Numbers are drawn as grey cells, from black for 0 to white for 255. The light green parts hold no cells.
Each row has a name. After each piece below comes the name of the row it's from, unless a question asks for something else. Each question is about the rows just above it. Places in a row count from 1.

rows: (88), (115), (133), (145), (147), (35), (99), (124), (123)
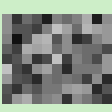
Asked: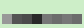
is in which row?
(99)
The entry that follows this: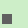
[63]

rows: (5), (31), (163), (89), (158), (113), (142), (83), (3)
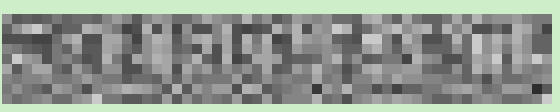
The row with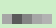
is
(163)
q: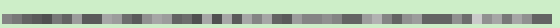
(89)
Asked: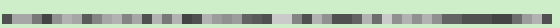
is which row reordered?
(163)
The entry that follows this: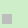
[144]
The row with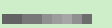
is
(83)

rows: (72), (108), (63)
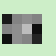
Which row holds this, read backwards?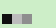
(108)
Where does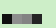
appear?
(63)
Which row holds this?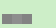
(72)
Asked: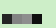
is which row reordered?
(63)
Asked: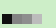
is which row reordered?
(108)
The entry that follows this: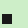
[131]

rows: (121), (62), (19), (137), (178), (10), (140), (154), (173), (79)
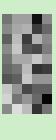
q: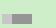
(140)
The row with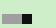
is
(121)
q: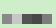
(137)
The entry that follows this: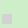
[116]
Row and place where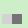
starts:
(173), 1
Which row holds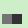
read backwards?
(79)
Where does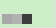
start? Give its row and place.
(62), 2

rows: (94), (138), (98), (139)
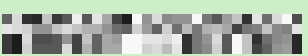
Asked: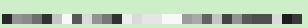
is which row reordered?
(98)
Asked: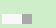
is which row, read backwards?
(139)

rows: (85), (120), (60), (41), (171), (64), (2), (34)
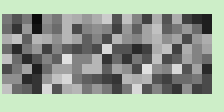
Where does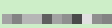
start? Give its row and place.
(64), 7
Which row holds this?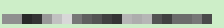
(2)
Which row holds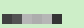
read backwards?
(2)
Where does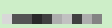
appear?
(41)
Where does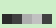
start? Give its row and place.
(41), 14
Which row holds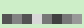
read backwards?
(34)
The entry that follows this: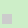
[83]

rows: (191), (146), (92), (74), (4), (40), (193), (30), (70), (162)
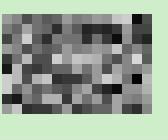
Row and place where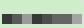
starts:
(162), 5
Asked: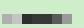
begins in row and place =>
(193), 4
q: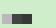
(40)
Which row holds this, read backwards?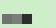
(92)
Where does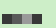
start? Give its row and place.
(162), 5
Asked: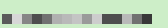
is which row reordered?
(4)

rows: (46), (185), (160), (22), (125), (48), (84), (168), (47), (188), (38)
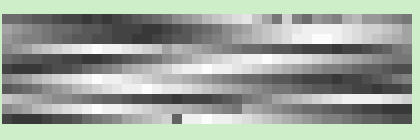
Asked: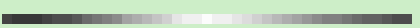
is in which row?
(48)
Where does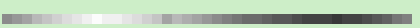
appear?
(22)
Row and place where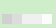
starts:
(160), 28

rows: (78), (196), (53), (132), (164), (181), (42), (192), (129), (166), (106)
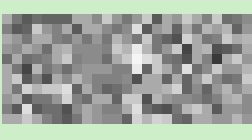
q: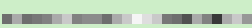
(164)
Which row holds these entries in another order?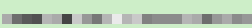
(132)
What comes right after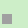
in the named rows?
[181]
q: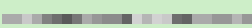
(106)

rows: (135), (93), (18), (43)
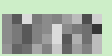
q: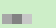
(43)
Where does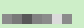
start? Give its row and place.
(93), 1
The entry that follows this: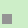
[100]

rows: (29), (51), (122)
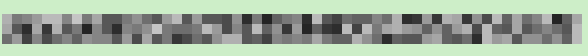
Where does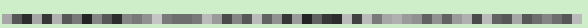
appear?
(51)
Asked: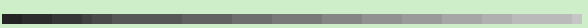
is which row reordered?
(51)

